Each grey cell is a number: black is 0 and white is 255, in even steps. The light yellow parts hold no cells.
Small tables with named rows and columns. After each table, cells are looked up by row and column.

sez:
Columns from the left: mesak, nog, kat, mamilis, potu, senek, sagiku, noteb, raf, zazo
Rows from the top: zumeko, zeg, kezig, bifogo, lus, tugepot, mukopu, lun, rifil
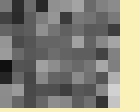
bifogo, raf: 136
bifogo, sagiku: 161
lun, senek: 61
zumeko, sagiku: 164
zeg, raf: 99
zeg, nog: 42
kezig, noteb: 90
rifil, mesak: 139
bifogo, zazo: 165
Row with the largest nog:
lun

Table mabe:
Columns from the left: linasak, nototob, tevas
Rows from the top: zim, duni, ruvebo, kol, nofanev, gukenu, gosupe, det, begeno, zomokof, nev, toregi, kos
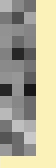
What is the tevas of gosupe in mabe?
93
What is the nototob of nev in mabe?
191
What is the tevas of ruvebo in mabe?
133
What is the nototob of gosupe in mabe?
151
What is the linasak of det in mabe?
38
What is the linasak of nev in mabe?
117
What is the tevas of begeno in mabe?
107
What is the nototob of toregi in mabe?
107
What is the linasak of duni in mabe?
120
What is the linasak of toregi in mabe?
84
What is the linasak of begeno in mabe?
152
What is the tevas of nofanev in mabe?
86
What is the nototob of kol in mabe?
106
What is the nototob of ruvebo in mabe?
140
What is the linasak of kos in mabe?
153
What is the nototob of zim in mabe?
136
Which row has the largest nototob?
nev

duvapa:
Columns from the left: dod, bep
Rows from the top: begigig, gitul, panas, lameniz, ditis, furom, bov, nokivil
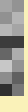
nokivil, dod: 47
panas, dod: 183
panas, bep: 165
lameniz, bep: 59
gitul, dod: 145
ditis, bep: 173
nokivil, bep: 119
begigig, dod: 165
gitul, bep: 181
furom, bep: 147
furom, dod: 199
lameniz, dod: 60
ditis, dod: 102
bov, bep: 96
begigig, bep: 147
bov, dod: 141

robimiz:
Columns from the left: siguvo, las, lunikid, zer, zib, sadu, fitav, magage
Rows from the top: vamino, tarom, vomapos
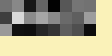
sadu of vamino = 87
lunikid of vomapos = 15
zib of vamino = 2
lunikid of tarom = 139
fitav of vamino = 117
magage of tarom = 157
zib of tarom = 137
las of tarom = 217
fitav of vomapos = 79
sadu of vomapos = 94
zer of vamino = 101
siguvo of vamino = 114
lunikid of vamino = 23
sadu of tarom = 106
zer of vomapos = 38
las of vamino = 136
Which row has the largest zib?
tarom

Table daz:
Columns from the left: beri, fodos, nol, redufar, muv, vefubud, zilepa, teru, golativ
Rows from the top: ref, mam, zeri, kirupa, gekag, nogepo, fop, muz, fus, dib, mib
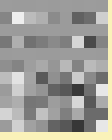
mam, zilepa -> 97
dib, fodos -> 187
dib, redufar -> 193
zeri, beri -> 156
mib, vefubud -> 87
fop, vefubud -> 118
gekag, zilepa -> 156
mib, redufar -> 147
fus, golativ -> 171
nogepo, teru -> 186
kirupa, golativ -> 131
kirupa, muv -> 138
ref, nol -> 155
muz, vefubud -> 87
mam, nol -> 187
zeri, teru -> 156
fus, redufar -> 121
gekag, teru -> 156
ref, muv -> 155
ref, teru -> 156
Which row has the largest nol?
mam

